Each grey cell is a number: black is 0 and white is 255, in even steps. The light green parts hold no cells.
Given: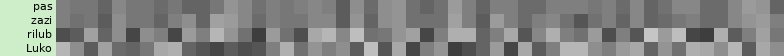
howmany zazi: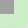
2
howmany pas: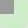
2
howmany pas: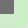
4
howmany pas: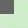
7
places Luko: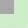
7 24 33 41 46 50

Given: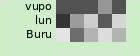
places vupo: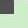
0 1 2 4
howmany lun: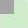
0
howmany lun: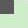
1
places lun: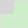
4
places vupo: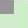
3
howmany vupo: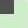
4
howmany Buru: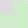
1

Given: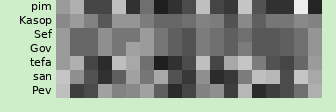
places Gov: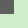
8 12 16
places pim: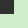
5 8 15 16

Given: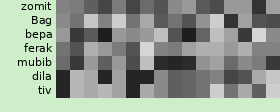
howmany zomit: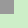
3
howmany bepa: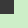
2
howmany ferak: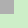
4
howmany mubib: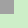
1
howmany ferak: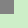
3
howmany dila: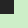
4
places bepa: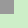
0 4 6

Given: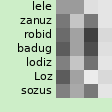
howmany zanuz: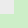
0
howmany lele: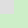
1

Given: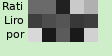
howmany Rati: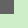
0
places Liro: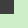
0 4
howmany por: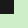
2

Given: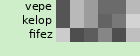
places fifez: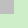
5
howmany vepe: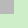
2

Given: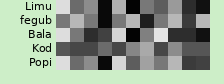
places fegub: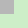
1 5 8 10
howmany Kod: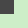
4
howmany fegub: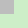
0
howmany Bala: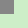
0

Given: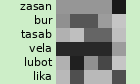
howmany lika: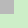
3
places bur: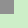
0
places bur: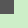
1 2
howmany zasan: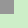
4
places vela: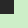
0 1 2 3
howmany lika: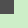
2

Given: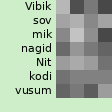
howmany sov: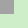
2
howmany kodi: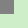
3

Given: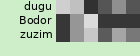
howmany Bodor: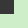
4
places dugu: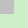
1
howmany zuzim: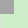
1

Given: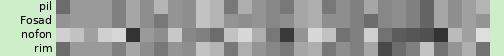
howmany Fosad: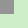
5
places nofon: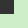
5 27
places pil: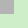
7 11 30

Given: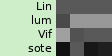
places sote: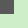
1
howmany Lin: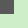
4
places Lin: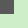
0 1 2 3
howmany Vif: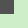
1
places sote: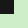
2
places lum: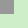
1 2 3

